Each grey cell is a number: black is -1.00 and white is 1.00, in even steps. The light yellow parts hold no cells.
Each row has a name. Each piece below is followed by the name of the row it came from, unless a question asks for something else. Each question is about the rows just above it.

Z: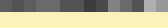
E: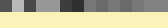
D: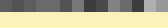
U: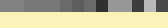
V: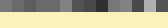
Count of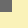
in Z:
3
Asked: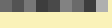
D
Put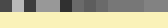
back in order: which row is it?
U
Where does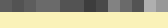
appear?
Z
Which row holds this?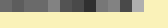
V
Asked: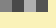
V

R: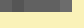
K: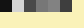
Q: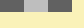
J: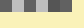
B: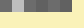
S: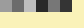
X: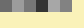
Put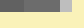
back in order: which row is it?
B
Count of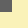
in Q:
4
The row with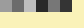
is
S
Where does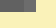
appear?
R
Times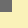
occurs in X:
1
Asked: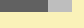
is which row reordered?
Q
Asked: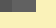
R

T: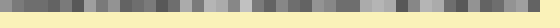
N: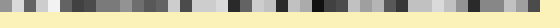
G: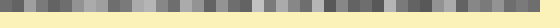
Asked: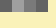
G
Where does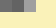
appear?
G
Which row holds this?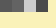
N
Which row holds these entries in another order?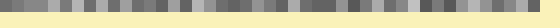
G
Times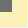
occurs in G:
9
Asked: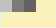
T
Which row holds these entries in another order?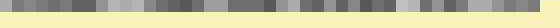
G

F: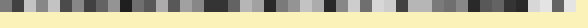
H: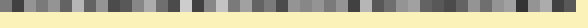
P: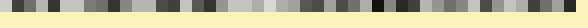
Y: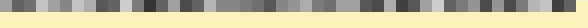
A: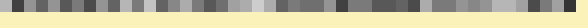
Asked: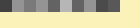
H
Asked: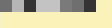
P

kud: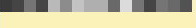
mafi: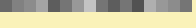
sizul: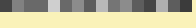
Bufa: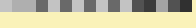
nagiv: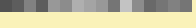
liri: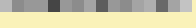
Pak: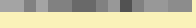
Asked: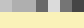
kud
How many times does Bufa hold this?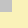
5
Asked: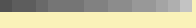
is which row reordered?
nagiv

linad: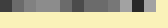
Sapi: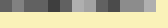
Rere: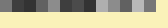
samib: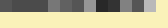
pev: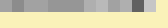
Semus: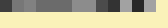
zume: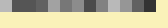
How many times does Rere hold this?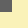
2
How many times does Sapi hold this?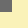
0
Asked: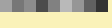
zume
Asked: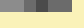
linad

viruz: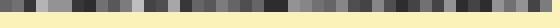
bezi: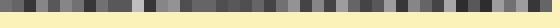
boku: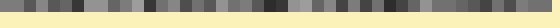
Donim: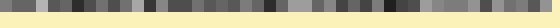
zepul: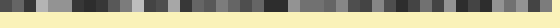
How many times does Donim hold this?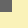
8
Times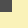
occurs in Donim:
6
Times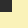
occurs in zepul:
6
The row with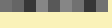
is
bezi
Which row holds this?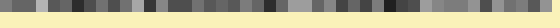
Donim

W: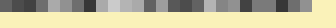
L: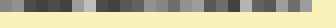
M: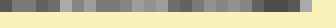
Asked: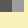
L
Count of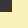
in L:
0
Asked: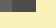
M

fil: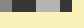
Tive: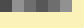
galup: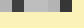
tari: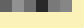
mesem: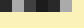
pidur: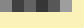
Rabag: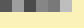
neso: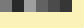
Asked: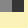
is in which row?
fil
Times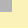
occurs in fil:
2
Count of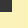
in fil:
3

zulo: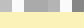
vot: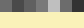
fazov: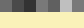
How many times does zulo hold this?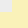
0
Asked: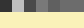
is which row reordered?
vot

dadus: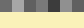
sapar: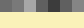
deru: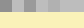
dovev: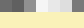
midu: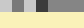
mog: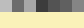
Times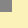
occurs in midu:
3
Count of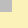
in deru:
4
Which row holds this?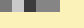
midu
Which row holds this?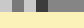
midu
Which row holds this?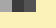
mog
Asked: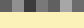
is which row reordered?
dadus

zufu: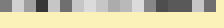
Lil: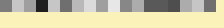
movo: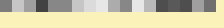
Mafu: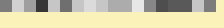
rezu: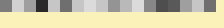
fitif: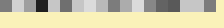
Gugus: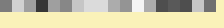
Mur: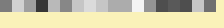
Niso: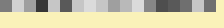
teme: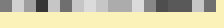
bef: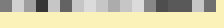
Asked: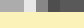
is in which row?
Mafu
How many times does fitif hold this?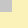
4

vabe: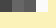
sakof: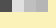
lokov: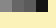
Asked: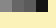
lokov
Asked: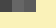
vabe

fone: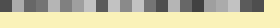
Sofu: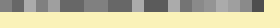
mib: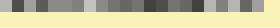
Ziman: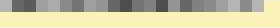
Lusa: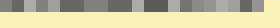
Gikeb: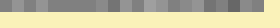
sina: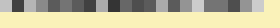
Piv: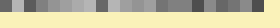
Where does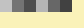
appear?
fone
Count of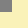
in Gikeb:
10
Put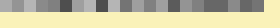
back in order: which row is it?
Piv
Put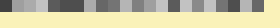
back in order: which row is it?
fone

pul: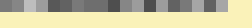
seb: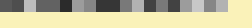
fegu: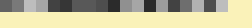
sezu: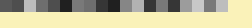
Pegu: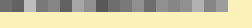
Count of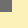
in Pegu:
3
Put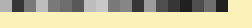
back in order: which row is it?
sezu
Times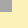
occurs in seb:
0

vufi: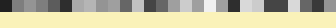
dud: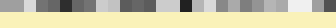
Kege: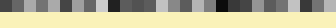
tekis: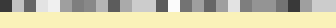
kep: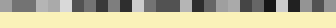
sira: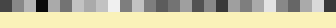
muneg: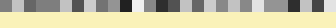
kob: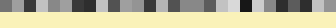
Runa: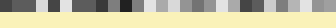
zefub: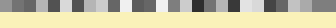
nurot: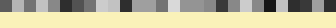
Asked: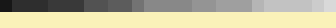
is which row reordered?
kob
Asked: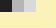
dud
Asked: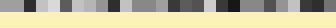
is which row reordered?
kob
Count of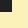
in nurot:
0

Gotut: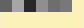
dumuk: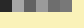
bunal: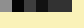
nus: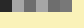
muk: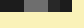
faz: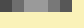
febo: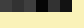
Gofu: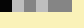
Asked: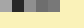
Gotut
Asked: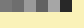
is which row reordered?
dumuk
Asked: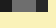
muk
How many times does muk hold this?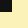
0

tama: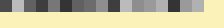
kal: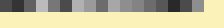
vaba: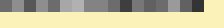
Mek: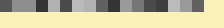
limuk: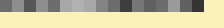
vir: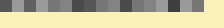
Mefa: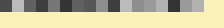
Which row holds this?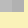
Mek
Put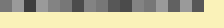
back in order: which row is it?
vir
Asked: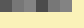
vir
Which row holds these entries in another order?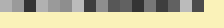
Mefa
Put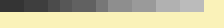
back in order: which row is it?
Mefa
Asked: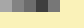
limuk
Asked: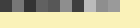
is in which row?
Mefa

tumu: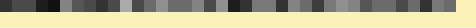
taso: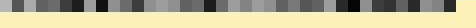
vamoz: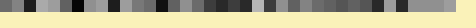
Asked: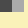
tumu
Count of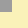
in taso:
5
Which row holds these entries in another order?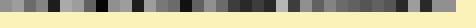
vamoz
